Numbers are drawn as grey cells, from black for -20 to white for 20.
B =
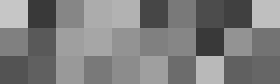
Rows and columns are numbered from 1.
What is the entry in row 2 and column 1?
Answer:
0
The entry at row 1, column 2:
-11
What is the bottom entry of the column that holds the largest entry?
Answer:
-7
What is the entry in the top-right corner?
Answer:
10
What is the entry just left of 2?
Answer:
-1
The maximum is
11
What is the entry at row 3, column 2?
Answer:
-5

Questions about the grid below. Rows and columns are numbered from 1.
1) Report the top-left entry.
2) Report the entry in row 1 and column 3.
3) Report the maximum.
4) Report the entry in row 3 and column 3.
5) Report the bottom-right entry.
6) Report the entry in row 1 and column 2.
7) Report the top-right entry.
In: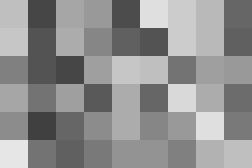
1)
10
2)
6
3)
16
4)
-9
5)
10
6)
-9
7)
-4

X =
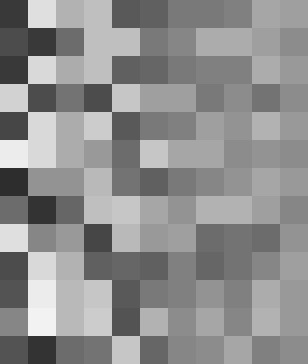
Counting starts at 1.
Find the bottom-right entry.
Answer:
2
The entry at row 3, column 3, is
7
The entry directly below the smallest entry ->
-3
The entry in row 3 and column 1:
-11
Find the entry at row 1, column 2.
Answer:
15
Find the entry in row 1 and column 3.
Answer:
8
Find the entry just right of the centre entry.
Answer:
-1
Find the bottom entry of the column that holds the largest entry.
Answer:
-12
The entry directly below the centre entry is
6
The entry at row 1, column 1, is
-11
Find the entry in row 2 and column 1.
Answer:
-8
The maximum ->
18
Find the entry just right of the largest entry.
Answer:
9
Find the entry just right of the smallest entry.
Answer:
3
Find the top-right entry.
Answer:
5
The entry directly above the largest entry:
17
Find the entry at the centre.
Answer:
-5
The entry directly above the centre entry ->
11
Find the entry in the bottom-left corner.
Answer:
-7
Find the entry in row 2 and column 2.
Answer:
-11
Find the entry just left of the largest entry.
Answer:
1

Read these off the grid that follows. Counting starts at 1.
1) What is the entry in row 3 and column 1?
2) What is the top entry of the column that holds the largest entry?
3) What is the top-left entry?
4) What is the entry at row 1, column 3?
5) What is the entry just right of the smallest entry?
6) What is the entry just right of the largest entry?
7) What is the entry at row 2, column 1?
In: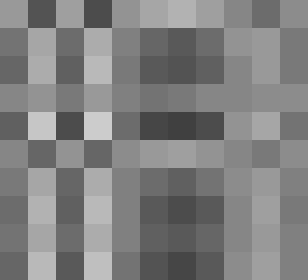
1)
-4
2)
-8
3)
4
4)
5
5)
-8
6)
-3
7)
-2

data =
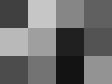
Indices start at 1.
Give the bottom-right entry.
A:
3
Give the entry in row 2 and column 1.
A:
9
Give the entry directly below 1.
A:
-15
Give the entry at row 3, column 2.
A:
-2

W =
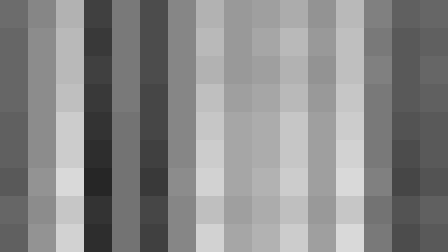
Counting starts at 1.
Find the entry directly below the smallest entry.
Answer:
-12
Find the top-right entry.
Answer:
-4
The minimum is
-14
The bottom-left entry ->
-5
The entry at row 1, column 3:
8
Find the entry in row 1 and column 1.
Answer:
-3
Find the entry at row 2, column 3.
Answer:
9
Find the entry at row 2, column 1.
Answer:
-4
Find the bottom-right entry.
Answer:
-6
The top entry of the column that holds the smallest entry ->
-10
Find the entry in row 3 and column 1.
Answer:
-4
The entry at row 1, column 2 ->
1
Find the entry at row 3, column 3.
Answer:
9
